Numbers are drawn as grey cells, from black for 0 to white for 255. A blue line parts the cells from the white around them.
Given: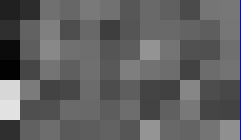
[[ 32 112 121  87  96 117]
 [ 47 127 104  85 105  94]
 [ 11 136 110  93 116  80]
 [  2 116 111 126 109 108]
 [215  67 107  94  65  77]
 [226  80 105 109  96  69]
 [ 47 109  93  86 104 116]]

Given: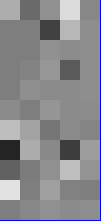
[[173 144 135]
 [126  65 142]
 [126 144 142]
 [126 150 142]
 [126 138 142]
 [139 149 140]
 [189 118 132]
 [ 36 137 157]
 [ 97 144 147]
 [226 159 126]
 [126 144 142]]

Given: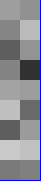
[[158]
 [133]
 [ 94]
 [131]
 [163]
 [191]
 [ 94]
 [201]
 [122]]

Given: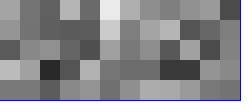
[[164  96 106 174 127 154]
 [149  95  92 126 180 103]
 [ 90 144  79 121  88  75]
 [187  41 177 108  57 148]
 [120  92 147 143 168 120]]

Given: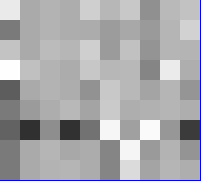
[[234 179 207 200 185]
 [122 179 172 168 181]
 [195 187 207 193 181]
 [254 179 199 184 235]
 [ 93 179 146 184 181]
 [122 173 164 174 181]
 [ 98 142 114 160 151]
 [122 181 172 245 179]
 [122 179 172 219 181]]

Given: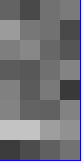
[[ 99 113]
 [155 113]
 [126 103]
 [ 92 112]
 [128 121]
 [131  97]
 [195 158]
 [ 60  96]]

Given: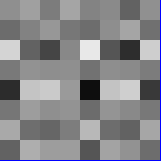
[[143 124 131  98]
 [108 151 109 165]
 [212  69 232  45]
 [121 142 114 138]
 [ 44 202  14 207]
 [118 143 108 137]
 [169 102 184  98]
 [ 98 157  85 146]]

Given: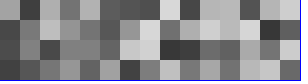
[[163 175 178  84 216 182  83 206]
 [ 72 190 116 150 112 207 214  95]
 [ 76  73 128 200  56 108 170 204]
 [ 65 118  99  66 192 167 184 105]]

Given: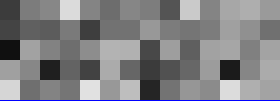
[[ 60 135 132 134  84 132 174]
 [ 68  92  62 114 124 124 144]
 [ 16 130 141 177 158 162 128]
 [160  31  66 102  81 156 134]
 [214 131 225 190 115 139 175]]
